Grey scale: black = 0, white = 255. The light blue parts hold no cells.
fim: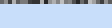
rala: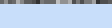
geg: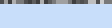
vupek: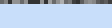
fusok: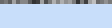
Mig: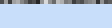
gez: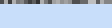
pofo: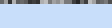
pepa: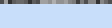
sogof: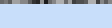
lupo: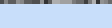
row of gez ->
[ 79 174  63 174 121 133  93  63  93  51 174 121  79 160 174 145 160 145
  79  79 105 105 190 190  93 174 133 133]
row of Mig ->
[ 79 160  63 160 174 133 105  63  79  39 145 217 145 105 190 174 121 133
  63  93  79 121 133 145  51 145  79  93]
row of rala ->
[105 145  93 105 174 133  93  93  79  51 121 105 105 105 190 145 145 174
  79 121  79 121 121 160  51  79  79  93]

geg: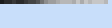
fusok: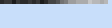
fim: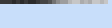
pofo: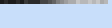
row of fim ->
[ 56  56  56  42  56  42  56  42  42  56  68  68  83 114 141 157 157 183
 198 198 171 183 171 198 198 183 198]
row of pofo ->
[ 27  42  27  27  42  27  56  42  42  42  68  68  83  99 126 141 157 171
 171 198 183 183 198 183 198 171 183]

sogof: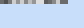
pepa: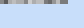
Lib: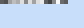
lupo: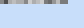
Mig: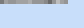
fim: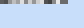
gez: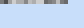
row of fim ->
[ 93  81 149 189 161 221 136 205 149 205 221  81  67 136 233 107 107]
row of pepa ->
[136  93 173 189 173 173 136 205 173 189 189 123 107 149 189 123 123]

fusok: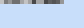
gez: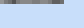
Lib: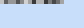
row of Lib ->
[195  96 150 150  84 136 209 164  57 179 179  57 124  72 111 164]
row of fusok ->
[195 124 150 111 111 164 195 164  72 164 164  72  96  84  96 150]
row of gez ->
[150 124 111  84 124 136 136 136 124 124 136 136 124  96  96 111]

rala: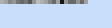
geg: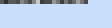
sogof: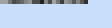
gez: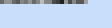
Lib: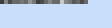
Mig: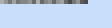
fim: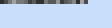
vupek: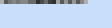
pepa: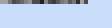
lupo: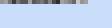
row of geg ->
[ 89  48  89  89  76 133 105  76 133 200  62  76  76 148 118  62 118  76
 105 161 118  76]
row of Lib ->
[ 62 133  76 105 105 118 105 148 118  62  76 105 133 105 105 200 133 118
  89 105  76 105]
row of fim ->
[ 48  76 118 161 118 118 105  62  89  48  48 118  89  89 148  62  89 105
 133  48 161  76]

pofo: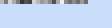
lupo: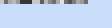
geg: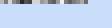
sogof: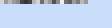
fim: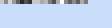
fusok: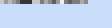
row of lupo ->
[199 111 170 184 154  55  55  55 199 199  96 184 139 111 170 224 111  83
 124 170 154 111]
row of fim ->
[199 139 212 154  96  43  83  55 199 199 170 184 124  83 170 252 139  96
 139  96 170 124]
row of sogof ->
[212 154 184 154 139  70  55  70 184 212 111 184 154  83 139 238 111  96
 154 124 184 154]

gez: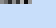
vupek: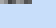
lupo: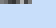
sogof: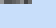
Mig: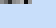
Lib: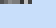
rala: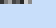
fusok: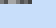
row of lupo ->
[124 108  68  53  96 178  68 124]
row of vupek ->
[166 139  68  96 151 139  83  96]
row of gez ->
[139 108  40 139  53 178  11 151]
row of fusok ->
[124  83 166 166 124  83 108  68]

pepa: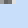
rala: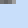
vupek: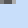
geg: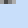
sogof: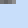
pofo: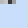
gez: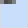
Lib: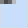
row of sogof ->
[116 101 116 142]
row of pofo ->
[186 200  58 158]
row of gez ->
[142  74  87 128]
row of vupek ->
[128  87  87 173]

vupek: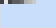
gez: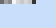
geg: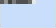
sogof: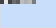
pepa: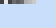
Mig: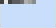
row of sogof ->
[ 66 231  66 108  93 188 176 188 122]
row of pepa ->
[ 66 231  66 108  93 108 176 188 201]
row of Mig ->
[ 66 231  66  93  93 108 176 162 138]

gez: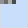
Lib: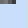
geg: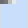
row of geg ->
[107 121 190 232]
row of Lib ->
[107 121  91  60]
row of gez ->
[145 107 174  75]

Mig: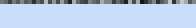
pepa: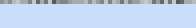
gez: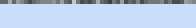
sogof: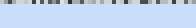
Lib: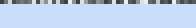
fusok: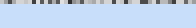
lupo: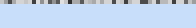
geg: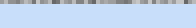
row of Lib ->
[ 64 118 212  76 104 118 104 118 224  76 198 145 224  90 212  90  64 237
 145  64 224 157 104  90 145 131  64  90 224  64  90 237  90  76 145 224
 237 104  90 198  76  90  64 237 118  76 104  76  90]
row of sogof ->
[198 157  76 169 212 212 198 212  64 224  90 212  90 145  90 224 198  49
 169 169  90 198 185 169 212 169 212 212  76 212 198  64 185 212 212  76
  76 169 212  90 185 185 212  64 212 212 104 198 157]
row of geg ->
[157 185 145 145 131 157 185 169 118 198 145 157 185 104 118 185 157 145
 185 131 131 185 131 104 185 157 169 157 157 131 131 118 131 185 198 157
 145 198 131 185 157 145 185 157 198 198 104 157 185]

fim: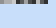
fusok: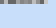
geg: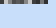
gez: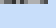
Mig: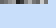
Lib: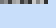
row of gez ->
[161 102 102  49 161  62 133 176 176 176 117  77]
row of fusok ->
[117 188 102 102 161 133 145 133 188 145 102 200]
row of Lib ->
[117 145  62 161 176  62 117  49 200 133 188  49]

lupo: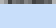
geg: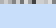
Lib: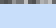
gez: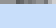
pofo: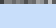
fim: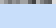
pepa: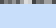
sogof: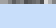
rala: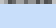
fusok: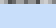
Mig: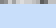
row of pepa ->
[ 80 131 105 147  93 161 220 206  65 117 105 161 161  80]
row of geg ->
[177 206 177 131 206 117 220 161  65 206 206 192 220 131]
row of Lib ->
[ 93  80  93 147 117 117 192  93  80 131 177 161 192 105]
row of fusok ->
[192 161  80 105 161 161 105 147 147  80 192 206 177 131]
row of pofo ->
[ 65 131 131 105 131 117  80 117 105 161 147  93 192  93]

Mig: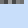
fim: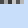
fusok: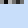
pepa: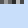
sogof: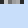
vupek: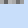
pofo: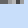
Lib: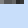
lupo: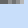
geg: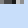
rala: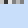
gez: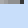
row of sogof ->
[ 42 198 113 157 169  42]
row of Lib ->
[129  86  86 101  42  56]
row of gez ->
[169 157 143 143 143  56]
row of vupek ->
[169 101 183 169 113 157]
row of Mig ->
[113  72 157  72 129 113]

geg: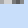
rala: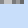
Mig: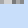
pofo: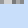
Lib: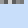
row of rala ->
[137 196 196 121 153 105]
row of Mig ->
[168 209 209 121 168 137]
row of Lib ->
[153  93 209  93 137 121]

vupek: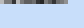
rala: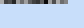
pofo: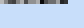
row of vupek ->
[186 121 121  53 186 121  94  94 109  53  38 121  94  53 109 121 145]
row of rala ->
[173  65  78  38 159 109 159  94  65  53  94  10 159  78 173 109 133]
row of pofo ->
[186 133  78  65 133 173  78 145 145 173  10  78 109 109 159  38  53]

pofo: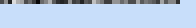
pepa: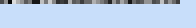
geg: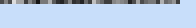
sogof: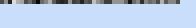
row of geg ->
[ 76 133  76 220 163 163  62 133  90  22 120 120 176  90  48  36  76 133
  48  62  36 105  62 191 133 105  62  62 133 147 133 120  36  76 163  76
 105 120 120  62 176 105 120 147  62]
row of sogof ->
[ 76 147  36 220 176 163  76 105  62   9 105 133 176  90  48  36  48 147
  62  76  36  90  76 191 147 120  62  62 147 147 147 105  22 105 133  48
 133 105 120  76 176  90 133 133  76]
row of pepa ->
[ 76 147   9 220 176 147  90 120  22  22 191 120 204 133  48  62  48 176
  90 105  62 105 105 176 147 120  90  36 147  90 163 120  22 105  76  90
 147 147  76  90 191  90 147 105  62]

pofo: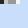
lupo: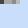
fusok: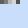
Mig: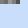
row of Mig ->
[125 109 153 125  81]
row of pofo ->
[ 38 200 153 153 245]
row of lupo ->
[ 69 169 169 140 185]

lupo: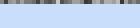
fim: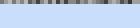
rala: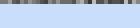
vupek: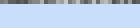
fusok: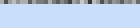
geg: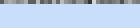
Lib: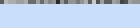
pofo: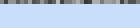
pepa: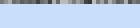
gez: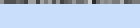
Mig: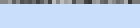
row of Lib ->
[ 95 187 173 173 159 159 173 107 107 159 107 159 134 147  42 147  95 147
 147 122 147 173  95 200  82 159  95  95 159 147  68  82 159 147 147]
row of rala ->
[122 122 159  95  82 134 107 147 122 107  82  68 134 107 147 107 107 107
  82 147 173 107  56 187  82  82 122  68  82  82  68 187  82 173 134]
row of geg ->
[ 95 159 173 159 134 147 173  95  95 187  95 122  95 173 107 187 147 134
 107 147 147 107  56 212 134 107 122 107 122 134  82 147 173 134 122]
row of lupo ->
[134  68 147 159 122 159 122 122 107  68 134  95  82 107 200  82 107 122
 159 159 134  56  68 159 173 122 173 173 159 187  56 159 107 134 107]

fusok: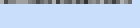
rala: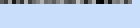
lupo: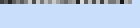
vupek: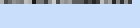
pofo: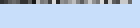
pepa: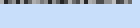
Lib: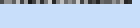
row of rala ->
[ 93  64 160  24 107  50 174  64 107 131 174 107 119  93 131 160  93  77
  93 189 131  38 107 174  12   0 119  24 131 119 160  64 119]
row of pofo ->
[ 50  64  93 107  93  50  50  93  24 189 119 131  64 217  38 144 131 160
 189 131  93 144 201 144 119 217  50 201  93  77 201 201 107]
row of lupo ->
[ 64  93  38  93 131  93 131 201  77 201 119 189 144 201 160 131 107 144
 160  38 217  93 189  77 189  64 189 119 119 160  24 174 144]
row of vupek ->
[174  77 107 144 131 119 189 174  24 119 119  64 144 201  77 160 144 160
  93  93  93  50  77  38  64 189 131 160  38 131  50 144  64]
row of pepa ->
[174  38 107 144  38 160  50 107 174 160 119 144  38 144  93  38  77 174
 107  77 174  38 174 160  77  77 144 144 189  64  77 160 107]

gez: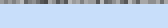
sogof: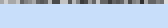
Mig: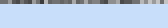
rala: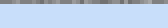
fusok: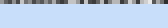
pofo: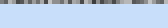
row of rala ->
[128 128 128 142 154 128 128 128 142 128 113 142 128 142 154 128 128 128
 154 142 113 154 142 128 128 113 113 128 142 142 113 154 113 128 128 142
 154 167 128 128 128 142]
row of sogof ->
[167 207 167 167 195 100 128 142 167 100  87 100 183  74  74 195 195  87
 183 128  60  74 154 100 195 100 100  60 100  87 100 167  74 128 142  47
 167 100 100 128 113 220]
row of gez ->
[154 128 154 128 154 183 100 128 142 113  87  74 167 142  87 128  87 183
 154 167 128 167 154 154  87 183 100 113 142 167 113  87 183 142 100 167
 167 142 142 167 113 167]
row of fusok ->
[154 100  74 142  74 195 113 142  74 113  87 142 100 167  87  60  87 195
 195 154  60 195  74  60 100 183  60 128 183 183  60 100 207 154  60 183
 207 232  87 167 113  47]

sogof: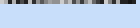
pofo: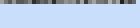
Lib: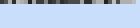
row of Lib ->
[ 60  88 175  46 189 175 161  34 161  60  60 132  46  60 103  46  60  75
  75  75 161  46  46 145 175 175  34  88 189  75 175 175 175 189]
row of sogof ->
[204 175  34 175  34  75  34 189  46 145  88 132 161 145 145 204 145 189
  75 145  60 145 189 103  60  34 204 132  46 175  34  34  21  34]

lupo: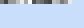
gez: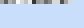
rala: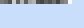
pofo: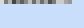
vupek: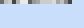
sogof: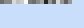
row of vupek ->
[109 192 204  69 179 233 233  96 151 165 204 204 204 217 165 192 137  69]
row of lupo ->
[122  69 151 151 192 233 165 249  81 122 109  81  69 192 179 122 151 233]

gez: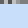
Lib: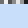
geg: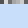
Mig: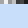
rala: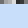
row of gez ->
[ 98 192  82 192 150 126 126]
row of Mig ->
[165 242 150 192  58  70  29]

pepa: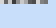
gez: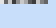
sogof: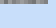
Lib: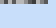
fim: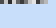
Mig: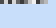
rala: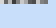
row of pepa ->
[214 101 200  60 143 200 168  89  76 214 129 117]
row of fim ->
[ 76 200  47 214 101  60 117 200 227  60 156 184]
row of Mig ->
[ 76 214  60 214 101  60 117 200 240  60 156 184]
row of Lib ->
[156  76 184  89 184 184 143  89  60 184 129  89]

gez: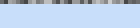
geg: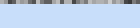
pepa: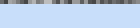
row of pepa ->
[109  71 165 153 123  95  71 153 177 123 138 189 189 123  83 153 109  71
 153 153  95 153  83  71 138  83 109  83 109  95  83 123  95 123 138]
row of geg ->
[177 153  71  95 177 153 165 109  83 189 123  95  95 165 189  95 177 177
  71 123 153 123 189 165 177 177 165 204 153 177 153  71  58 123  95]
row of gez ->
[109  71 165 153 123  95  71 153 177 123 138 189 189 123  83 153 109  71
 153 153  95 153  83 165 189 165 138 204 153 138 165  71 109  95 109]

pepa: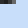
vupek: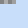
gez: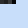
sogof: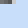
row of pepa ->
[ 44  32  58 103]
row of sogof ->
[116 103  87 203]

